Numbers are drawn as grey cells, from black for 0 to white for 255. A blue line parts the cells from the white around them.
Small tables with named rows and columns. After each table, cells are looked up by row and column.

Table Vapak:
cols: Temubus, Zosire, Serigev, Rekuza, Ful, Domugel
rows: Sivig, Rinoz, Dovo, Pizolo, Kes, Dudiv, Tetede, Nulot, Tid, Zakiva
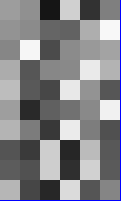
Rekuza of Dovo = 139
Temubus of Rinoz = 147
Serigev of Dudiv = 96
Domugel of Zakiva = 133
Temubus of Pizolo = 172
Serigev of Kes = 71
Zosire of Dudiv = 41
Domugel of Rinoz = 248
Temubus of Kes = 189
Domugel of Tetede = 80
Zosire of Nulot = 58
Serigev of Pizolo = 135
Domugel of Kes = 86

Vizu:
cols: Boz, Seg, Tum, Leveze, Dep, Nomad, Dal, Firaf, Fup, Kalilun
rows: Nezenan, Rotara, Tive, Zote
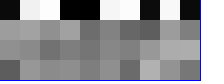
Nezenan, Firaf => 12
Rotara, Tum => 144
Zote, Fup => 147
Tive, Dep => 117
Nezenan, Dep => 0
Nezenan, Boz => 10
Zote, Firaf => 177
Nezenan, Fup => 248
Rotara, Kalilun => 127
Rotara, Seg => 162
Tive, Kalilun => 173

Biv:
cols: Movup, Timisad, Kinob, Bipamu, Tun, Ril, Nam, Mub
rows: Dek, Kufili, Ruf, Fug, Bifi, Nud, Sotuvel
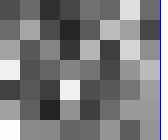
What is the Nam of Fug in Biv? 149
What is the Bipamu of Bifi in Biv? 241
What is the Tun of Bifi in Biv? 78
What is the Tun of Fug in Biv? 115
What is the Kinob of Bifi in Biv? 62
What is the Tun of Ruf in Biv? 180
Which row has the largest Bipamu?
Bifi

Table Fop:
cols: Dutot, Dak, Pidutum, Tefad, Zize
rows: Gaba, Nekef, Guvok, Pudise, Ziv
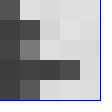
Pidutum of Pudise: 64
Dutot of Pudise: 61
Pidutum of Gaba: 219
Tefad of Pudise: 76
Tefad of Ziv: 223
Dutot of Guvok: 68
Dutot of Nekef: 64
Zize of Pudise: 219
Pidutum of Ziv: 219
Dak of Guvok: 120
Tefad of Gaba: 222
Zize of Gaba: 223
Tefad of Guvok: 219
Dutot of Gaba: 84
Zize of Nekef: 220
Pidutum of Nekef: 213
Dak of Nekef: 72
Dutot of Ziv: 64

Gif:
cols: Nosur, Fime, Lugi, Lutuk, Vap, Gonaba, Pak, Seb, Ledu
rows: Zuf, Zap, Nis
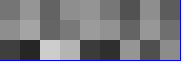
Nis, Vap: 59
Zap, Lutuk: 121
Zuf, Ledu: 92
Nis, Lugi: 205
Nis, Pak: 149
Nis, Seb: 79
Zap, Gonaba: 146
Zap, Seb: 151
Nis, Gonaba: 47
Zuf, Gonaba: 119
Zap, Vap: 155
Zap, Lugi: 101
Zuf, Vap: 148
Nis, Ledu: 140
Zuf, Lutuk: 142
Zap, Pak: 100
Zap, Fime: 164
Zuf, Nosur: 117
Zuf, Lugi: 99
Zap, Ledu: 111

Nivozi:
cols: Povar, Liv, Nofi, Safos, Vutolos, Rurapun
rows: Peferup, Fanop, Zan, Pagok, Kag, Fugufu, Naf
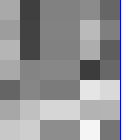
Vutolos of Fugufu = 179
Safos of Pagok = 135
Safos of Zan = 129
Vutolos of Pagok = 60
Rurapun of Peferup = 102
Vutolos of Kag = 229
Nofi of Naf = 141
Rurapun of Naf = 117
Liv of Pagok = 132
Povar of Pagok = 169
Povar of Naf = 200
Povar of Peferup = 169
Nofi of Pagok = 135
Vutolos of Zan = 173
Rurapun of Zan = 94

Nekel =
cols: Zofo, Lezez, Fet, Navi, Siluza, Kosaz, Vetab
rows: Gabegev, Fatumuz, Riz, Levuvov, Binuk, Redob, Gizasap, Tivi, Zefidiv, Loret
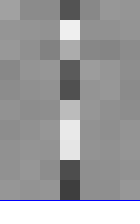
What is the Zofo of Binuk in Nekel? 140
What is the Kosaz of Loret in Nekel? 143
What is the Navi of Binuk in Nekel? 80
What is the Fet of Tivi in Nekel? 147
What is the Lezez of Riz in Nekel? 144
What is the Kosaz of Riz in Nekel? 133
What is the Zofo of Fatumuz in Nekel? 149
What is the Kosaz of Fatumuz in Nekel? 145
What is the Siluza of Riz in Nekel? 135
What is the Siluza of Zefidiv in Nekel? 143
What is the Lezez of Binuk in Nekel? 144
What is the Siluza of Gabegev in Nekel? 136
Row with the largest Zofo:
Gabegev

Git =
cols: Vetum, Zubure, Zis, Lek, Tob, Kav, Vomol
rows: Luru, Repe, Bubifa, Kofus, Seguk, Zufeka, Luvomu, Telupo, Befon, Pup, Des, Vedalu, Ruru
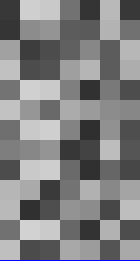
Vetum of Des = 185
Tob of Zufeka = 155
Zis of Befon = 206
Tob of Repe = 90
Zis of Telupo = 148
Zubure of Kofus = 76
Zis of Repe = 148
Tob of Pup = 177
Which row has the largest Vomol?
Des

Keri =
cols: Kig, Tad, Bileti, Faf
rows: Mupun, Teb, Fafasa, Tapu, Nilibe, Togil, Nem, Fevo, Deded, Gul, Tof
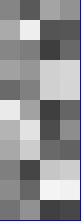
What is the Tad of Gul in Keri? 102
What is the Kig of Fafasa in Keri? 134
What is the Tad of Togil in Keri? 162
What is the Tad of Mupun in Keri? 89
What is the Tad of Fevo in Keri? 204
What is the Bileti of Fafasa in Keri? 62
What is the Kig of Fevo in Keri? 168
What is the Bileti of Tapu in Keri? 208
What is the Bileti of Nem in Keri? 76
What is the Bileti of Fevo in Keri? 105
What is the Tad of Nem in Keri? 226
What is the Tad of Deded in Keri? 69
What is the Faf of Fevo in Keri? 98

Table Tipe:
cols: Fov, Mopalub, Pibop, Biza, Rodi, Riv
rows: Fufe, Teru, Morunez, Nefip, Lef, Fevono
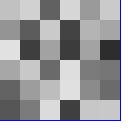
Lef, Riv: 107
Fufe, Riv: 202
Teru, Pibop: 202
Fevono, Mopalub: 123
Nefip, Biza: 222
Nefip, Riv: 118
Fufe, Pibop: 97
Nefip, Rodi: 123
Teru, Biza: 67
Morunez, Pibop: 162
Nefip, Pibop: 106
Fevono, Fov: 86
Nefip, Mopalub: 200

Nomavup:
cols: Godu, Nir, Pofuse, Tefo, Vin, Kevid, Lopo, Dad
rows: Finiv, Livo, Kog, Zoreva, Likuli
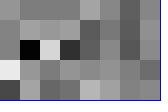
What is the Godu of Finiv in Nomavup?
149
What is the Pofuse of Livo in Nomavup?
152
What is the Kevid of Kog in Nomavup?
136
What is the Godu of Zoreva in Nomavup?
234
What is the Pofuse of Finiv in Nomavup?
125
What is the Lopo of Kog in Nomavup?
87
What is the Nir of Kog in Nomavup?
3
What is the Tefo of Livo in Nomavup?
158
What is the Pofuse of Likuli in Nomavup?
103
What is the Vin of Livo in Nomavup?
91
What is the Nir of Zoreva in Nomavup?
151
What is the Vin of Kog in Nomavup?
94
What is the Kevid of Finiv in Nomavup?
135
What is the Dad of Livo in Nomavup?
144

